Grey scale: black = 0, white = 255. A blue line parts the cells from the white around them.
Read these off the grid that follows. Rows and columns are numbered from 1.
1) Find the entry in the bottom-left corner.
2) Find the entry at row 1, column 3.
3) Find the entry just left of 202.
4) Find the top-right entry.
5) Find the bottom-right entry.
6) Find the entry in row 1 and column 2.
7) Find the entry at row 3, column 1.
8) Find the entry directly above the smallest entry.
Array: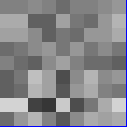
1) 108
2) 139
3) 54
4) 151
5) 171
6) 129
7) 161
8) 161

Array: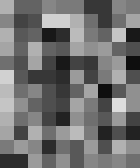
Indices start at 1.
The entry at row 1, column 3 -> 99
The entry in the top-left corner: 177
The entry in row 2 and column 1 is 134
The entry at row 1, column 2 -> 99
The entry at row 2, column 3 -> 79
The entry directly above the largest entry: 88
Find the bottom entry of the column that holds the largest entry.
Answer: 134
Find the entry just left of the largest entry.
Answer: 67
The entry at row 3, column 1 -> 177
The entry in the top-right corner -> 122
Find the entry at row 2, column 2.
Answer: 67
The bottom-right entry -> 111
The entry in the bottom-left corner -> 44
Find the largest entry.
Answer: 221
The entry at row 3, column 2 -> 88
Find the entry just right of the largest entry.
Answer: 144
